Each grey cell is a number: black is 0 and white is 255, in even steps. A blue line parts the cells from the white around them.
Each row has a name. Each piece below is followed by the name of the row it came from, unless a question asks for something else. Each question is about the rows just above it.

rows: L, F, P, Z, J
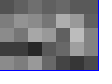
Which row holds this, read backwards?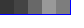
J
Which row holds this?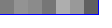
F
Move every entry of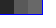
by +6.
[ 45  95 110]
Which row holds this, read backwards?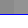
F
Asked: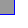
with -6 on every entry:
[147]
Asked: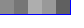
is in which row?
F

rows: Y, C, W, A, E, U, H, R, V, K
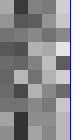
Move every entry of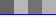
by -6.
[ 95 177 108 171]
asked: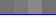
W
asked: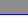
V
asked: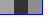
V
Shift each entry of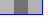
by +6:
[189 120 183]
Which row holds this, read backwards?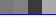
Y
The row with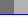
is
U

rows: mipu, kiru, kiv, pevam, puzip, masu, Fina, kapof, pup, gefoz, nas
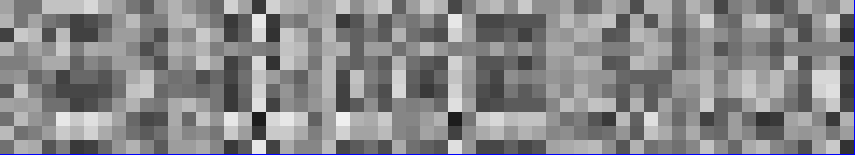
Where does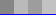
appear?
kapof
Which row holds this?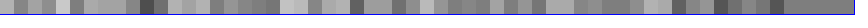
pevam
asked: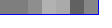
pevam
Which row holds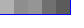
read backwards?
Fina
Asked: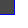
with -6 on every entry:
[65]
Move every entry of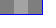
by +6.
[132 169 132]
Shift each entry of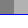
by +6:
[132 184]

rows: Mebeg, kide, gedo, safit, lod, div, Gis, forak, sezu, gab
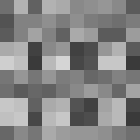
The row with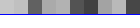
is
forak
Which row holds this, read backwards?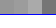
gab
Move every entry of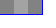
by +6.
[136 169 136]
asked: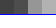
safit
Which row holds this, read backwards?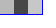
sezu
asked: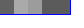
gedo

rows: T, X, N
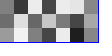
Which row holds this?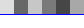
X
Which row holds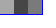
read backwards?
X
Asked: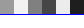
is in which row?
N
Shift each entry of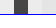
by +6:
[242  76 242 235]
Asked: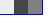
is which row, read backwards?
N

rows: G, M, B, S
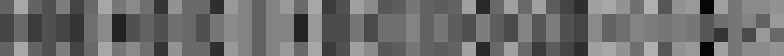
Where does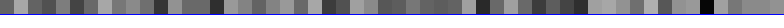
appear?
S
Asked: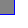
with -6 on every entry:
[125]

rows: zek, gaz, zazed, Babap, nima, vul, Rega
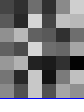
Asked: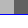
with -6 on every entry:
[178  91]
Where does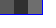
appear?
zazed

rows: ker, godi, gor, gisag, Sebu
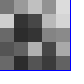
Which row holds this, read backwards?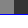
gor
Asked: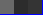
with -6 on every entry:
[99 38 46]
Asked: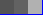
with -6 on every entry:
[ 78  92 171]
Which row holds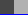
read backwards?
gisag
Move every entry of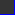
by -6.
[46]

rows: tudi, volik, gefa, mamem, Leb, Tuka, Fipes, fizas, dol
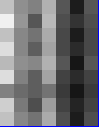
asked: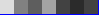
Tuka
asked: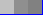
tudi

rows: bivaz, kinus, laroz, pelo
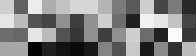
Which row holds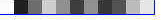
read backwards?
laroz
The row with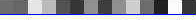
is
laroz
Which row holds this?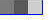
bivaz
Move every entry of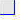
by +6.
[235]
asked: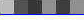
laroz
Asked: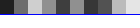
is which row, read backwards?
laroz

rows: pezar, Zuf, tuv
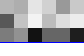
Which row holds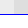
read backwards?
Zuf
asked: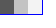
Zuf
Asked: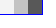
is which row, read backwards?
Zuf

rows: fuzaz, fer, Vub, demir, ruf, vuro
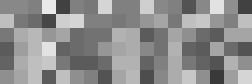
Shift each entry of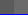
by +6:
[ 97 113]
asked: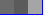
Vub
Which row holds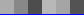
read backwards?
vuro
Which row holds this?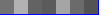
demir
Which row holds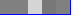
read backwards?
fuzaz
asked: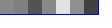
fuzaz
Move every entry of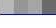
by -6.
[178 144 159 101]

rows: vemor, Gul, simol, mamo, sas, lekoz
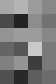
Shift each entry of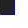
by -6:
[29]
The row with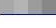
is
vemor

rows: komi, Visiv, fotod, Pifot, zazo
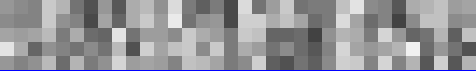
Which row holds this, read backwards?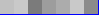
fotod
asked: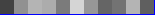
fotod
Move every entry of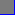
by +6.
[129]
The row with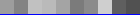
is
zazo
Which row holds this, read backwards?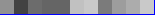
fotod
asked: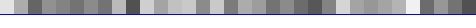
Pifot
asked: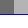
zazo

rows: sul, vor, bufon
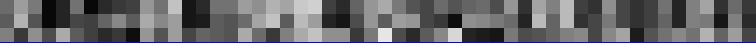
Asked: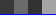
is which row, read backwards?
sul
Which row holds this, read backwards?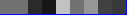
sul
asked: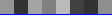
sul
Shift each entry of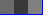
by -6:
[101  51 122]

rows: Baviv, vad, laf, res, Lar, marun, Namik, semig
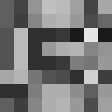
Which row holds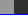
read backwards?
res
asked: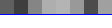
semig

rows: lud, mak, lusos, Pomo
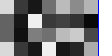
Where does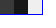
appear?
Pomo
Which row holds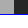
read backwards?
Pomo

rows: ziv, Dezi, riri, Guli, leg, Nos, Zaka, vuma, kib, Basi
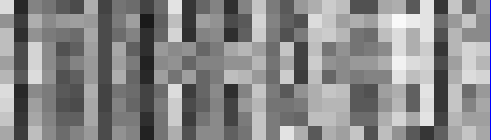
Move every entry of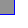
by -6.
[140]
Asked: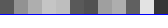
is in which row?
Zaka
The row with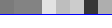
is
Nos

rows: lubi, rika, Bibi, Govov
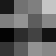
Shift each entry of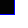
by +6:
[9]
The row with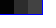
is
Bibi
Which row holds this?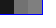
lubi
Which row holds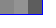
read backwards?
Govov
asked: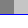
lubi

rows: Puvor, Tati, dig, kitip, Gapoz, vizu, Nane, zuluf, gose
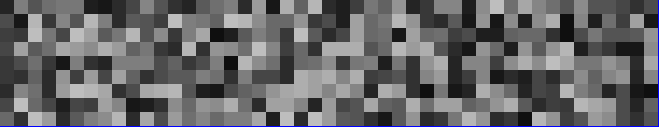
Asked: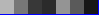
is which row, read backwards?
gose
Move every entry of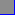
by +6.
[146]
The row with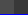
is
kitip
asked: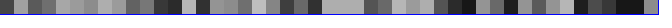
kitip
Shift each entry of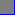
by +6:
[132]
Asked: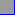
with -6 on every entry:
[149]
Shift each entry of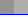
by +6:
[154 180]

